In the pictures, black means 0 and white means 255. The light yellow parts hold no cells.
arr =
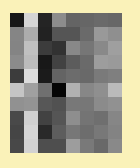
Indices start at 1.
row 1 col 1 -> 23
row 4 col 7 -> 157
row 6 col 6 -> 135
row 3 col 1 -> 132
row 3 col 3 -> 60
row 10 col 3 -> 78
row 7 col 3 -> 87
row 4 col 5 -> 92
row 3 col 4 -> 50
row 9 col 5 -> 119
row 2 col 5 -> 85
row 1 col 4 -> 140
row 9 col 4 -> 93
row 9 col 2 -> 213
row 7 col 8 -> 145
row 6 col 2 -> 160
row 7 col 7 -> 139
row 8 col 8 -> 134
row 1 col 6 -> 102
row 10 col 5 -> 157
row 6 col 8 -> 186
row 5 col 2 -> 220
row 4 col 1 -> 139
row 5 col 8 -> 127
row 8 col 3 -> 66

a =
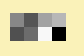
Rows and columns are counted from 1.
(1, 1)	135
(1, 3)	162
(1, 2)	85

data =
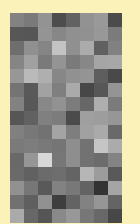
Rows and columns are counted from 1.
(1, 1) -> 130
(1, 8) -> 75
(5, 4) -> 135
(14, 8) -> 100
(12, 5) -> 100
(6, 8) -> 148
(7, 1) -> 130
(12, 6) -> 182
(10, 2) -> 125
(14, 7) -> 150
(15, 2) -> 103
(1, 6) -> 146
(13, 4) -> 130
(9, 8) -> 105
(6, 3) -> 162
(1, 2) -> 122
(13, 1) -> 145
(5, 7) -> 94
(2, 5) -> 144
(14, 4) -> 62
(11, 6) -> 114
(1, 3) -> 147
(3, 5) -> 144
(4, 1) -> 133
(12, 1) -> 106
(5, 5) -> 145
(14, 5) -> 99
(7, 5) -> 124
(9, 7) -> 170
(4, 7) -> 165
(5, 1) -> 151
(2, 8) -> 123
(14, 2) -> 95
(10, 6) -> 114
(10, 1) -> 122

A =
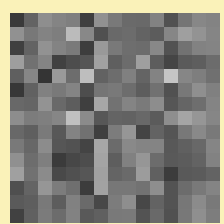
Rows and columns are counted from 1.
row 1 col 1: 58
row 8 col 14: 150
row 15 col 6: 89
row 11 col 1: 144
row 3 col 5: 122
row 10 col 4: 86
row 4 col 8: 95
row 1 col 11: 130
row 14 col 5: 129
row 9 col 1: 104
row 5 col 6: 190
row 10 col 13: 96
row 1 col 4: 132
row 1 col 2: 99
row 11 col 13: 92
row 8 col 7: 87
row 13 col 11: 142
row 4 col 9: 108
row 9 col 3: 122
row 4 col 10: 159
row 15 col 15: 125
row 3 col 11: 136
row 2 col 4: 126
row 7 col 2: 101
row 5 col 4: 154
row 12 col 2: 113
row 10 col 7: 167
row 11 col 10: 150
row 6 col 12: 81
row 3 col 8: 121
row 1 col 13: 117
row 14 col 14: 139
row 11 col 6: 77
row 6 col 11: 113
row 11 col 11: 108
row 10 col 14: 104
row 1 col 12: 81
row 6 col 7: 117
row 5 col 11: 131

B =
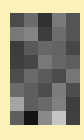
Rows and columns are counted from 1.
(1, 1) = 75
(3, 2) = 89
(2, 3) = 61
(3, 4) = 99
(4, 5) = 94
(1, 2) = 108
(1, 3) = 49
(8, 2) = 20
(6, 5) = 78
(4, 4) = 102
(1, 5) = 84
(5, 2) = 105

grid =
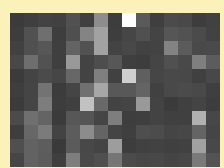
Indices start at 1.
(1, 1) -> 59
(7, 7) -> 105
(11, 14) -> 122
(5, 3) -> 75
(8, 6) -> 85
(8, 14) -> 177
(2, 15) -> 66
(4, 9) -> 63
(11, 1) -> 70
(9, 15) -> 69
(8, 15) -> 71
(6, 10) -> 100
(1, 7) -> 141
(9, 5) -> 92
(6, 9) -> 88
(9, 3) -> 123
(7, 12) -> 59
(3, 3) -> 87
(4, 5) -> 153
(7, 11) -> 67
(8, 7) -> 69
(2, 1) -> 61
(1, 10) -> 90
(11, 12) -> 68
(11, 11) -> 72
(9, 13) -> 71
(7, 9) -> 69
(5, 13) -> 72
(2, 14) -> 75
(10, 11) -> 66
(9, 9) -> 63
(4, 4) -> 63
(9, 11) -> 76
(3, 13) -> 91
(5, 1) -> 59
